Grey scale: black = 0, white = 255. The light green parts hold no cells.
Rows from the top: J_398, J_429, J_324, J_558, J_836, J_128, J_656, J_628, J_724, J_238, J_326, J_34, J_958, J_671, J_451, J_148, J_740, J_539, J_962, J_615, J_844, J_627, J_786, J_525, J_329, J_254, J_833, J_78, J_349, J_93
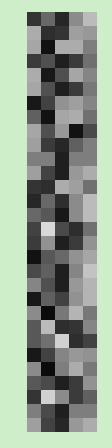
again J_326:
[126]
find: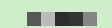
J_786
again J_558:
[59]
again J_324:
[172]
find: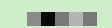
J_627
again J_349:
[126]

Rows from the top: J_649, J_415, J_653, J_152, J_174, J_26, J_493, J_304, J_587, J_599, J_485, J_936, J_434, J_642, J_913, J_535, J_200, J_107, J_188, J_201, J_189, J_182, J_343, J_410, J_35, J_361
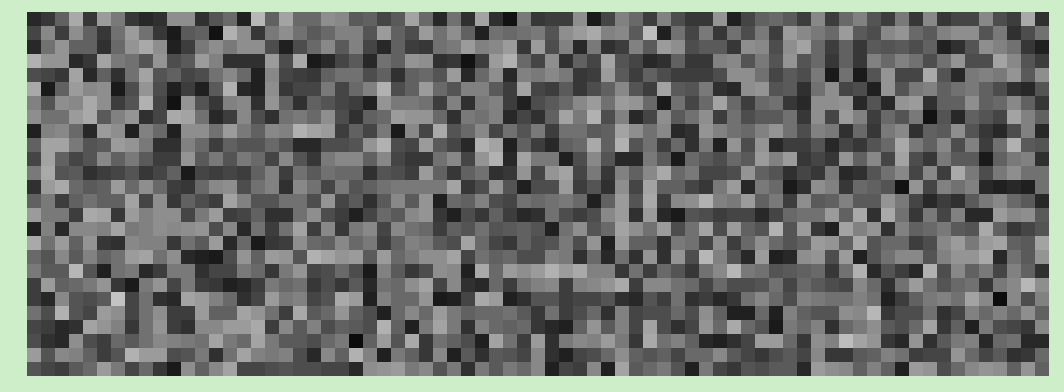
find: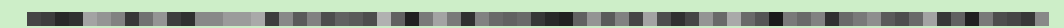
J_343
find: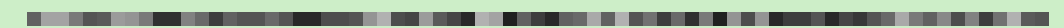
J_599
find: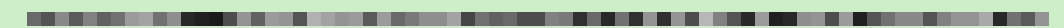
J_107
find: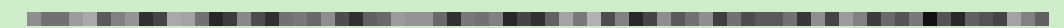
J_304
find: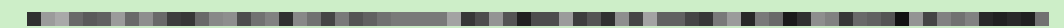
J_434
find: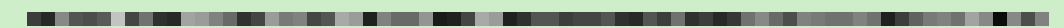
J_189

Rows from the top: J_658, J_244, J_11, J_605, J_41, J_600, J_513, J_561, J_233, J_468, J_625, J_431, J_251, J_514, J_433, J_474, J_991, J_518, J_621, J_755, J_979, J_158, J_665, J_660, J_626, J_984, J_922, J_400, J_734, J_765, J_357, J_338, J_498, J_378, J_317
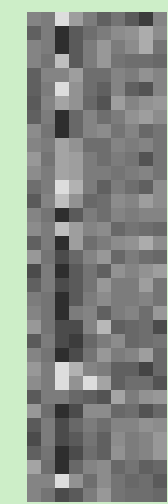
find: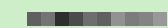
J_338
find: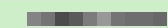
J_317
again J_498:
[104]
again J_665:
[75]

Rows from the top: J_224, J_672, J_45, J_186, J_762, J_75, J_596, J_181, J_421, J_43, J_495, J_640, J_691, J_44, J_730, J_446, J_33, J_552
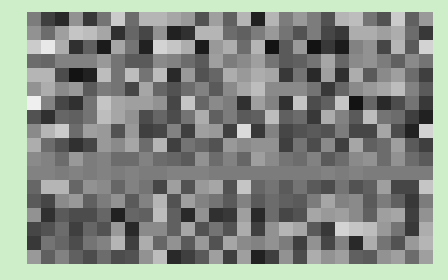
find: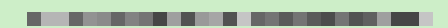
J_691
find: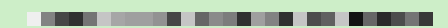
J_596
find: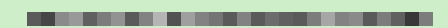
J_44
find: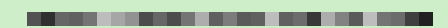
J_181
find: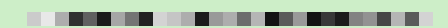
J_45
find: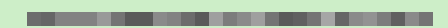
J_186

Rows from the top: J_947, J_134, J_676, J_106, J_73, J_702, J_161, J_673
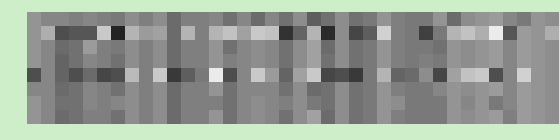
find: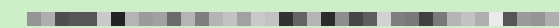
J_134
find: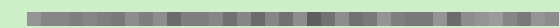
J_947
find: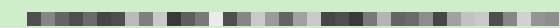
J_73
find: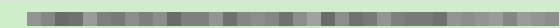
J_676

